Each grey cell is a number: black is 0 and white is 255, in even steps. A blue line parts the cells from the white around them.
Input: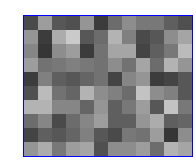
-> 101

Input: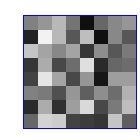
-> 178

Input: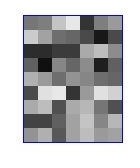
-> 80

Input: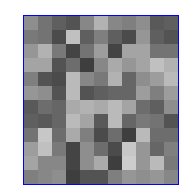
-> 127

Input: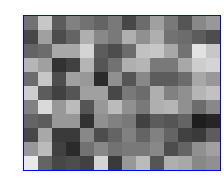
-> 92

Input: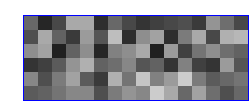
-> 85

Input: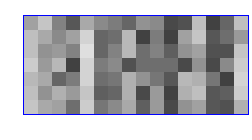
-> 211

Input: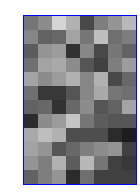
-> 64
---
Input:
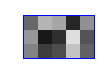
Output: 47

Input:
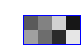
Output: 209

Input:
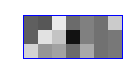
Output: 196

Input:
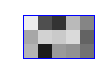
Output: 202

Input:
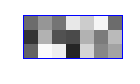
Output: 81

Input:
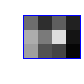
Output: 222

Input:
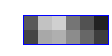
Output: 208

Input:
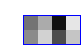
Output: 18
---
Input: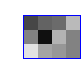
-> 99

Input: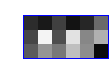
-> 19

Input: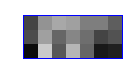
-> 126

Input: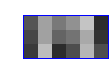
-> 145

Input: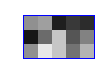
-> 30

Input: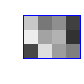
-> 120

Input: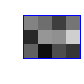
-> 110

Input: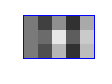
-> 143

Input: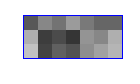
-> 121
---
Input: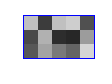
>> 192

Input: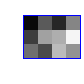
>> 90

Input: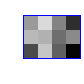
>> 218

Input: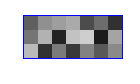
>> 76

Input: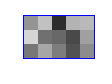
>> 45

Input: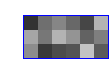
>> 104

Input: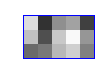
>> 143

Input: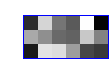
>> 90

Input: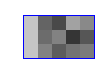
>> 73

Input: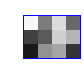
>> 124
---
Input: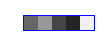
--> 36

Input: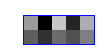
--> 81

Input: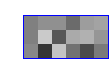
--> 75

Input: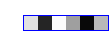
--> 9

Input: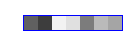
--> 186

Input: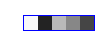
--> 135

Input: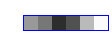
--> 186
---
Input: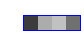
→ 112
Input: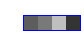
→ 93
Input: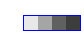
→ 96
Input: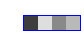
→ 137
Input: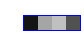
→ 81
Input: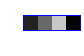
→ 34
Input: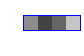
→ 102
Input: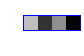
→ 51
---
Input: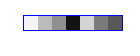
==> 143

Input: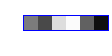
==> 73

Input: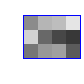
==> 56

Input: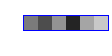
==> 77

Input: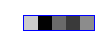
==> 203

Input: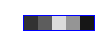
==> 50

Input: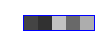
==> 68

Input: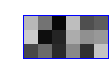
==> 107

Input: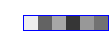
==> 99

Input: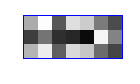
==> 95
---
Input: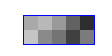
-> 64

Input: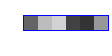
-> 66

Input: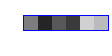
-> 58

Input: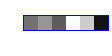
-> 93

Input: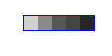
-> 69

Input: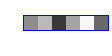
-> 105
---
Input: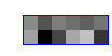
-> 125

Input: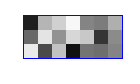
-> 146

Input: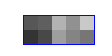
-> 179

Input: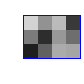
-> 152

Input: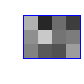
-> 116

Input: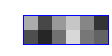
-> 153

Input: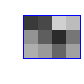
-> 43

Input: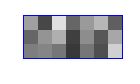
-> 175
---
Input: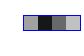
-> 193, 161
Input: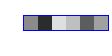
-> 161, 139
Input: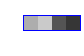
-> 54, 173
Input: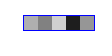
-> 150, 175
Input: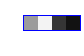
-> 18, 155
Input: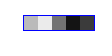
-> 59, 186
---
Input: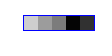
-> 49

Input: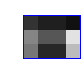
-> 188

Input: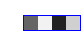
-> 208

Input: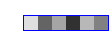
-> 129

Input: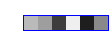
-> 137

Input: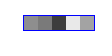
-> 163

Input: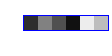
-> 189

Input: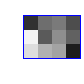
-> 28

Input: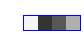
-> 175

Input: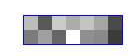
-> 59
